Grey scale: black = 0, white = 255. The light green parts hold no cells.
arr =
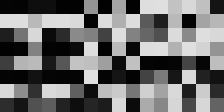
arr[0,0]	4
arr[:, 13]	[216, 3, 137, 223, 69, 218, 29, 72]
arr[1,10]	90
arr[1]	[222, 222, 185, 221, 222, 218, 4, 221, 176, 221, 90, 30, 185, 3, 164, 183]
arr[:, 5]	[2, 218, 138, 11, 195, 4, 96, 14]
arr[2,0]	30
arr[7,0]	45
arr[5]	[4, 3, 18, 5, 4, 4, 223, 4, 21, 3, 67, 122, 22, 218, 33, 18]
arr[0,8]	165
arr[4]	[62, 180, 186, 24, 87, 195, 191, 159, 11, 193, 4, 3, 5, 69, 6, 190]
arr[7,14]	215
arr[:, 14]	[192, 164, 222, 211, 6, 33, 204, 215]
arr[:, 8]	[165, 176, 222, 187, 11, 21, 202, 216]
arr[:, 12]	[194, 185, 219, 178, 5, 22, 217, 214]
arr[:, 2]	[14, 185, 216, 129, 186, 18, 49, 81]
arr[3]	[2, 4, 129, 3, 2, 11, 222, 2, 187, 7, 221, 222, 178, 223, 211, 148]
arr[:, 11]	[223, 30, 80, 222, 3, 122, 163, 135]
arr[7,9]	11
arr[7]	[45, 20, 81, 93, 34, 14, 37, 28, 216, 11, 171, 135, 214, 72, 215, 99]
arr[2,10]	102

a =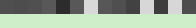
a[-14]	79
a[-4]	215
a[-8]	216
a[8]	79
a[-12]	80

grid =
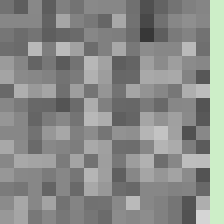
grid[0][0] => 114
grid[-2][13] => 84
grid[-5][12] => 135
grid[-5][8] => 120
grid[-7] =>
[135, 135, 114, 151, 167, 128, 140, 117, 146, 143, 181, 195, 161, 81, 136]
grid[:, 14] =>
[133, 135, 114, 111, 135, 87, 188, 84, 88, 136, 91, 188, 83, 104, 174, 213]
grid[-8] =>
[150, 135, 101, 123, 135, 116, 184, 173, 95, 101, 165, 146, 160, 138, 88]
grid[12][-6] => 135
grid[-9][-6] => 103
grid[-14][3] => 94
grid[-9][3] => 103
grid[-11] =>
[164, 138, 135, 130, 115, 123, 177, 157, 103, 104, 169, 166, 169, 131, 87]
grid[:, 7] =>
[135, 102, 128, 128, 162, 157, 149, 128, 173, 117, 160, 158, 159, 152, 114, 107]
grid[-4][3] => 123
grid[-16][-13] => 136
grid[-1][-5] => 141
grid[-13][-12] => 126
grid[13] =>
[123, 118, 135, 100, 135, 105, 168, 152, 109, 104, 135, 135, 130, 132, 104]
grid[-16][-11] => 128
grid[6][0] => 105
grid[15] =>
[152, 165, 120, 135, 119, 130, 118, 107, 140, 135, 141, 129, 118, 82, 213]
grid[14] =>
[139, 167, 135, 163, 114, 132, 113, 114, 137, 186, 135, 129, 117, 84, 174]
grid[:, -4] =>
[99, 113, 94, 135, 139, 166, 135, 105, 146, 195, 180, 110, 150, 135, 129, 129]
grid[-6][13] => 125
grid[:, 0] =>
[114, 135, 118, 110, 155, 164, 105, 135, 150, 135, 168, 135, 151, 123, 139, 152]
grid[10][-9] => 169
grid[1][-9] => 120
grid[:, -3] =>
[115, 135, 122, 135, 158, 169, 119, 135, 160, 161, 171, 135, 163, 130, 117, 118]
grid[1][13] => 143

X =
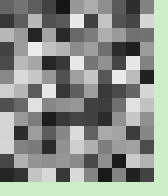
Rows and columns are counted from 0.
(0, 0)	100
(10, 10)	76
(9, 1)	44
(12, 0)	37
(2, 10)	114
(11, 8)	27
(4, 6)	118
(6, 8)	74
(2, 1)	154
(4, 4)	56
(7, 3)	135
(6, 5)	95
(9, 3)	92
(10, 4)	146
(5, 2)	199
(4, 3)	38
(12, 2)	196
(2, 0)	183
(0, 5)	152
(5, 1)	217
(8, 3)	29
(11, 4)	151
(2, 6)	124
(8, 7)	44
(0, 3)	66
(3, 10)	155
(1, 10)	214
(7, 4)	145
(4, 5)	232
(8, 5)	68
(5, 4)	82
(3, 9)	31
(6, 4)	55
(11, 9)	202
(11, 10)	178
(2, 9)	113
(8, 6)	65

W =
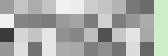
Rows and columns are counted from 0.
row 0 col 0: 158
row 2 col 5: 134
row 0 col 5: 237
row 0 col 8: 180
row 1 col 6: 124
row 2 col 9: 228
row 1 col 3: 124
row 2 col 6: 189
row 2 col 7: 81
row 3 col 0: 150
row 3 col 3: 230
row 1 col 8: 126
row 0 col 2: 172
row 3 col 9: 220
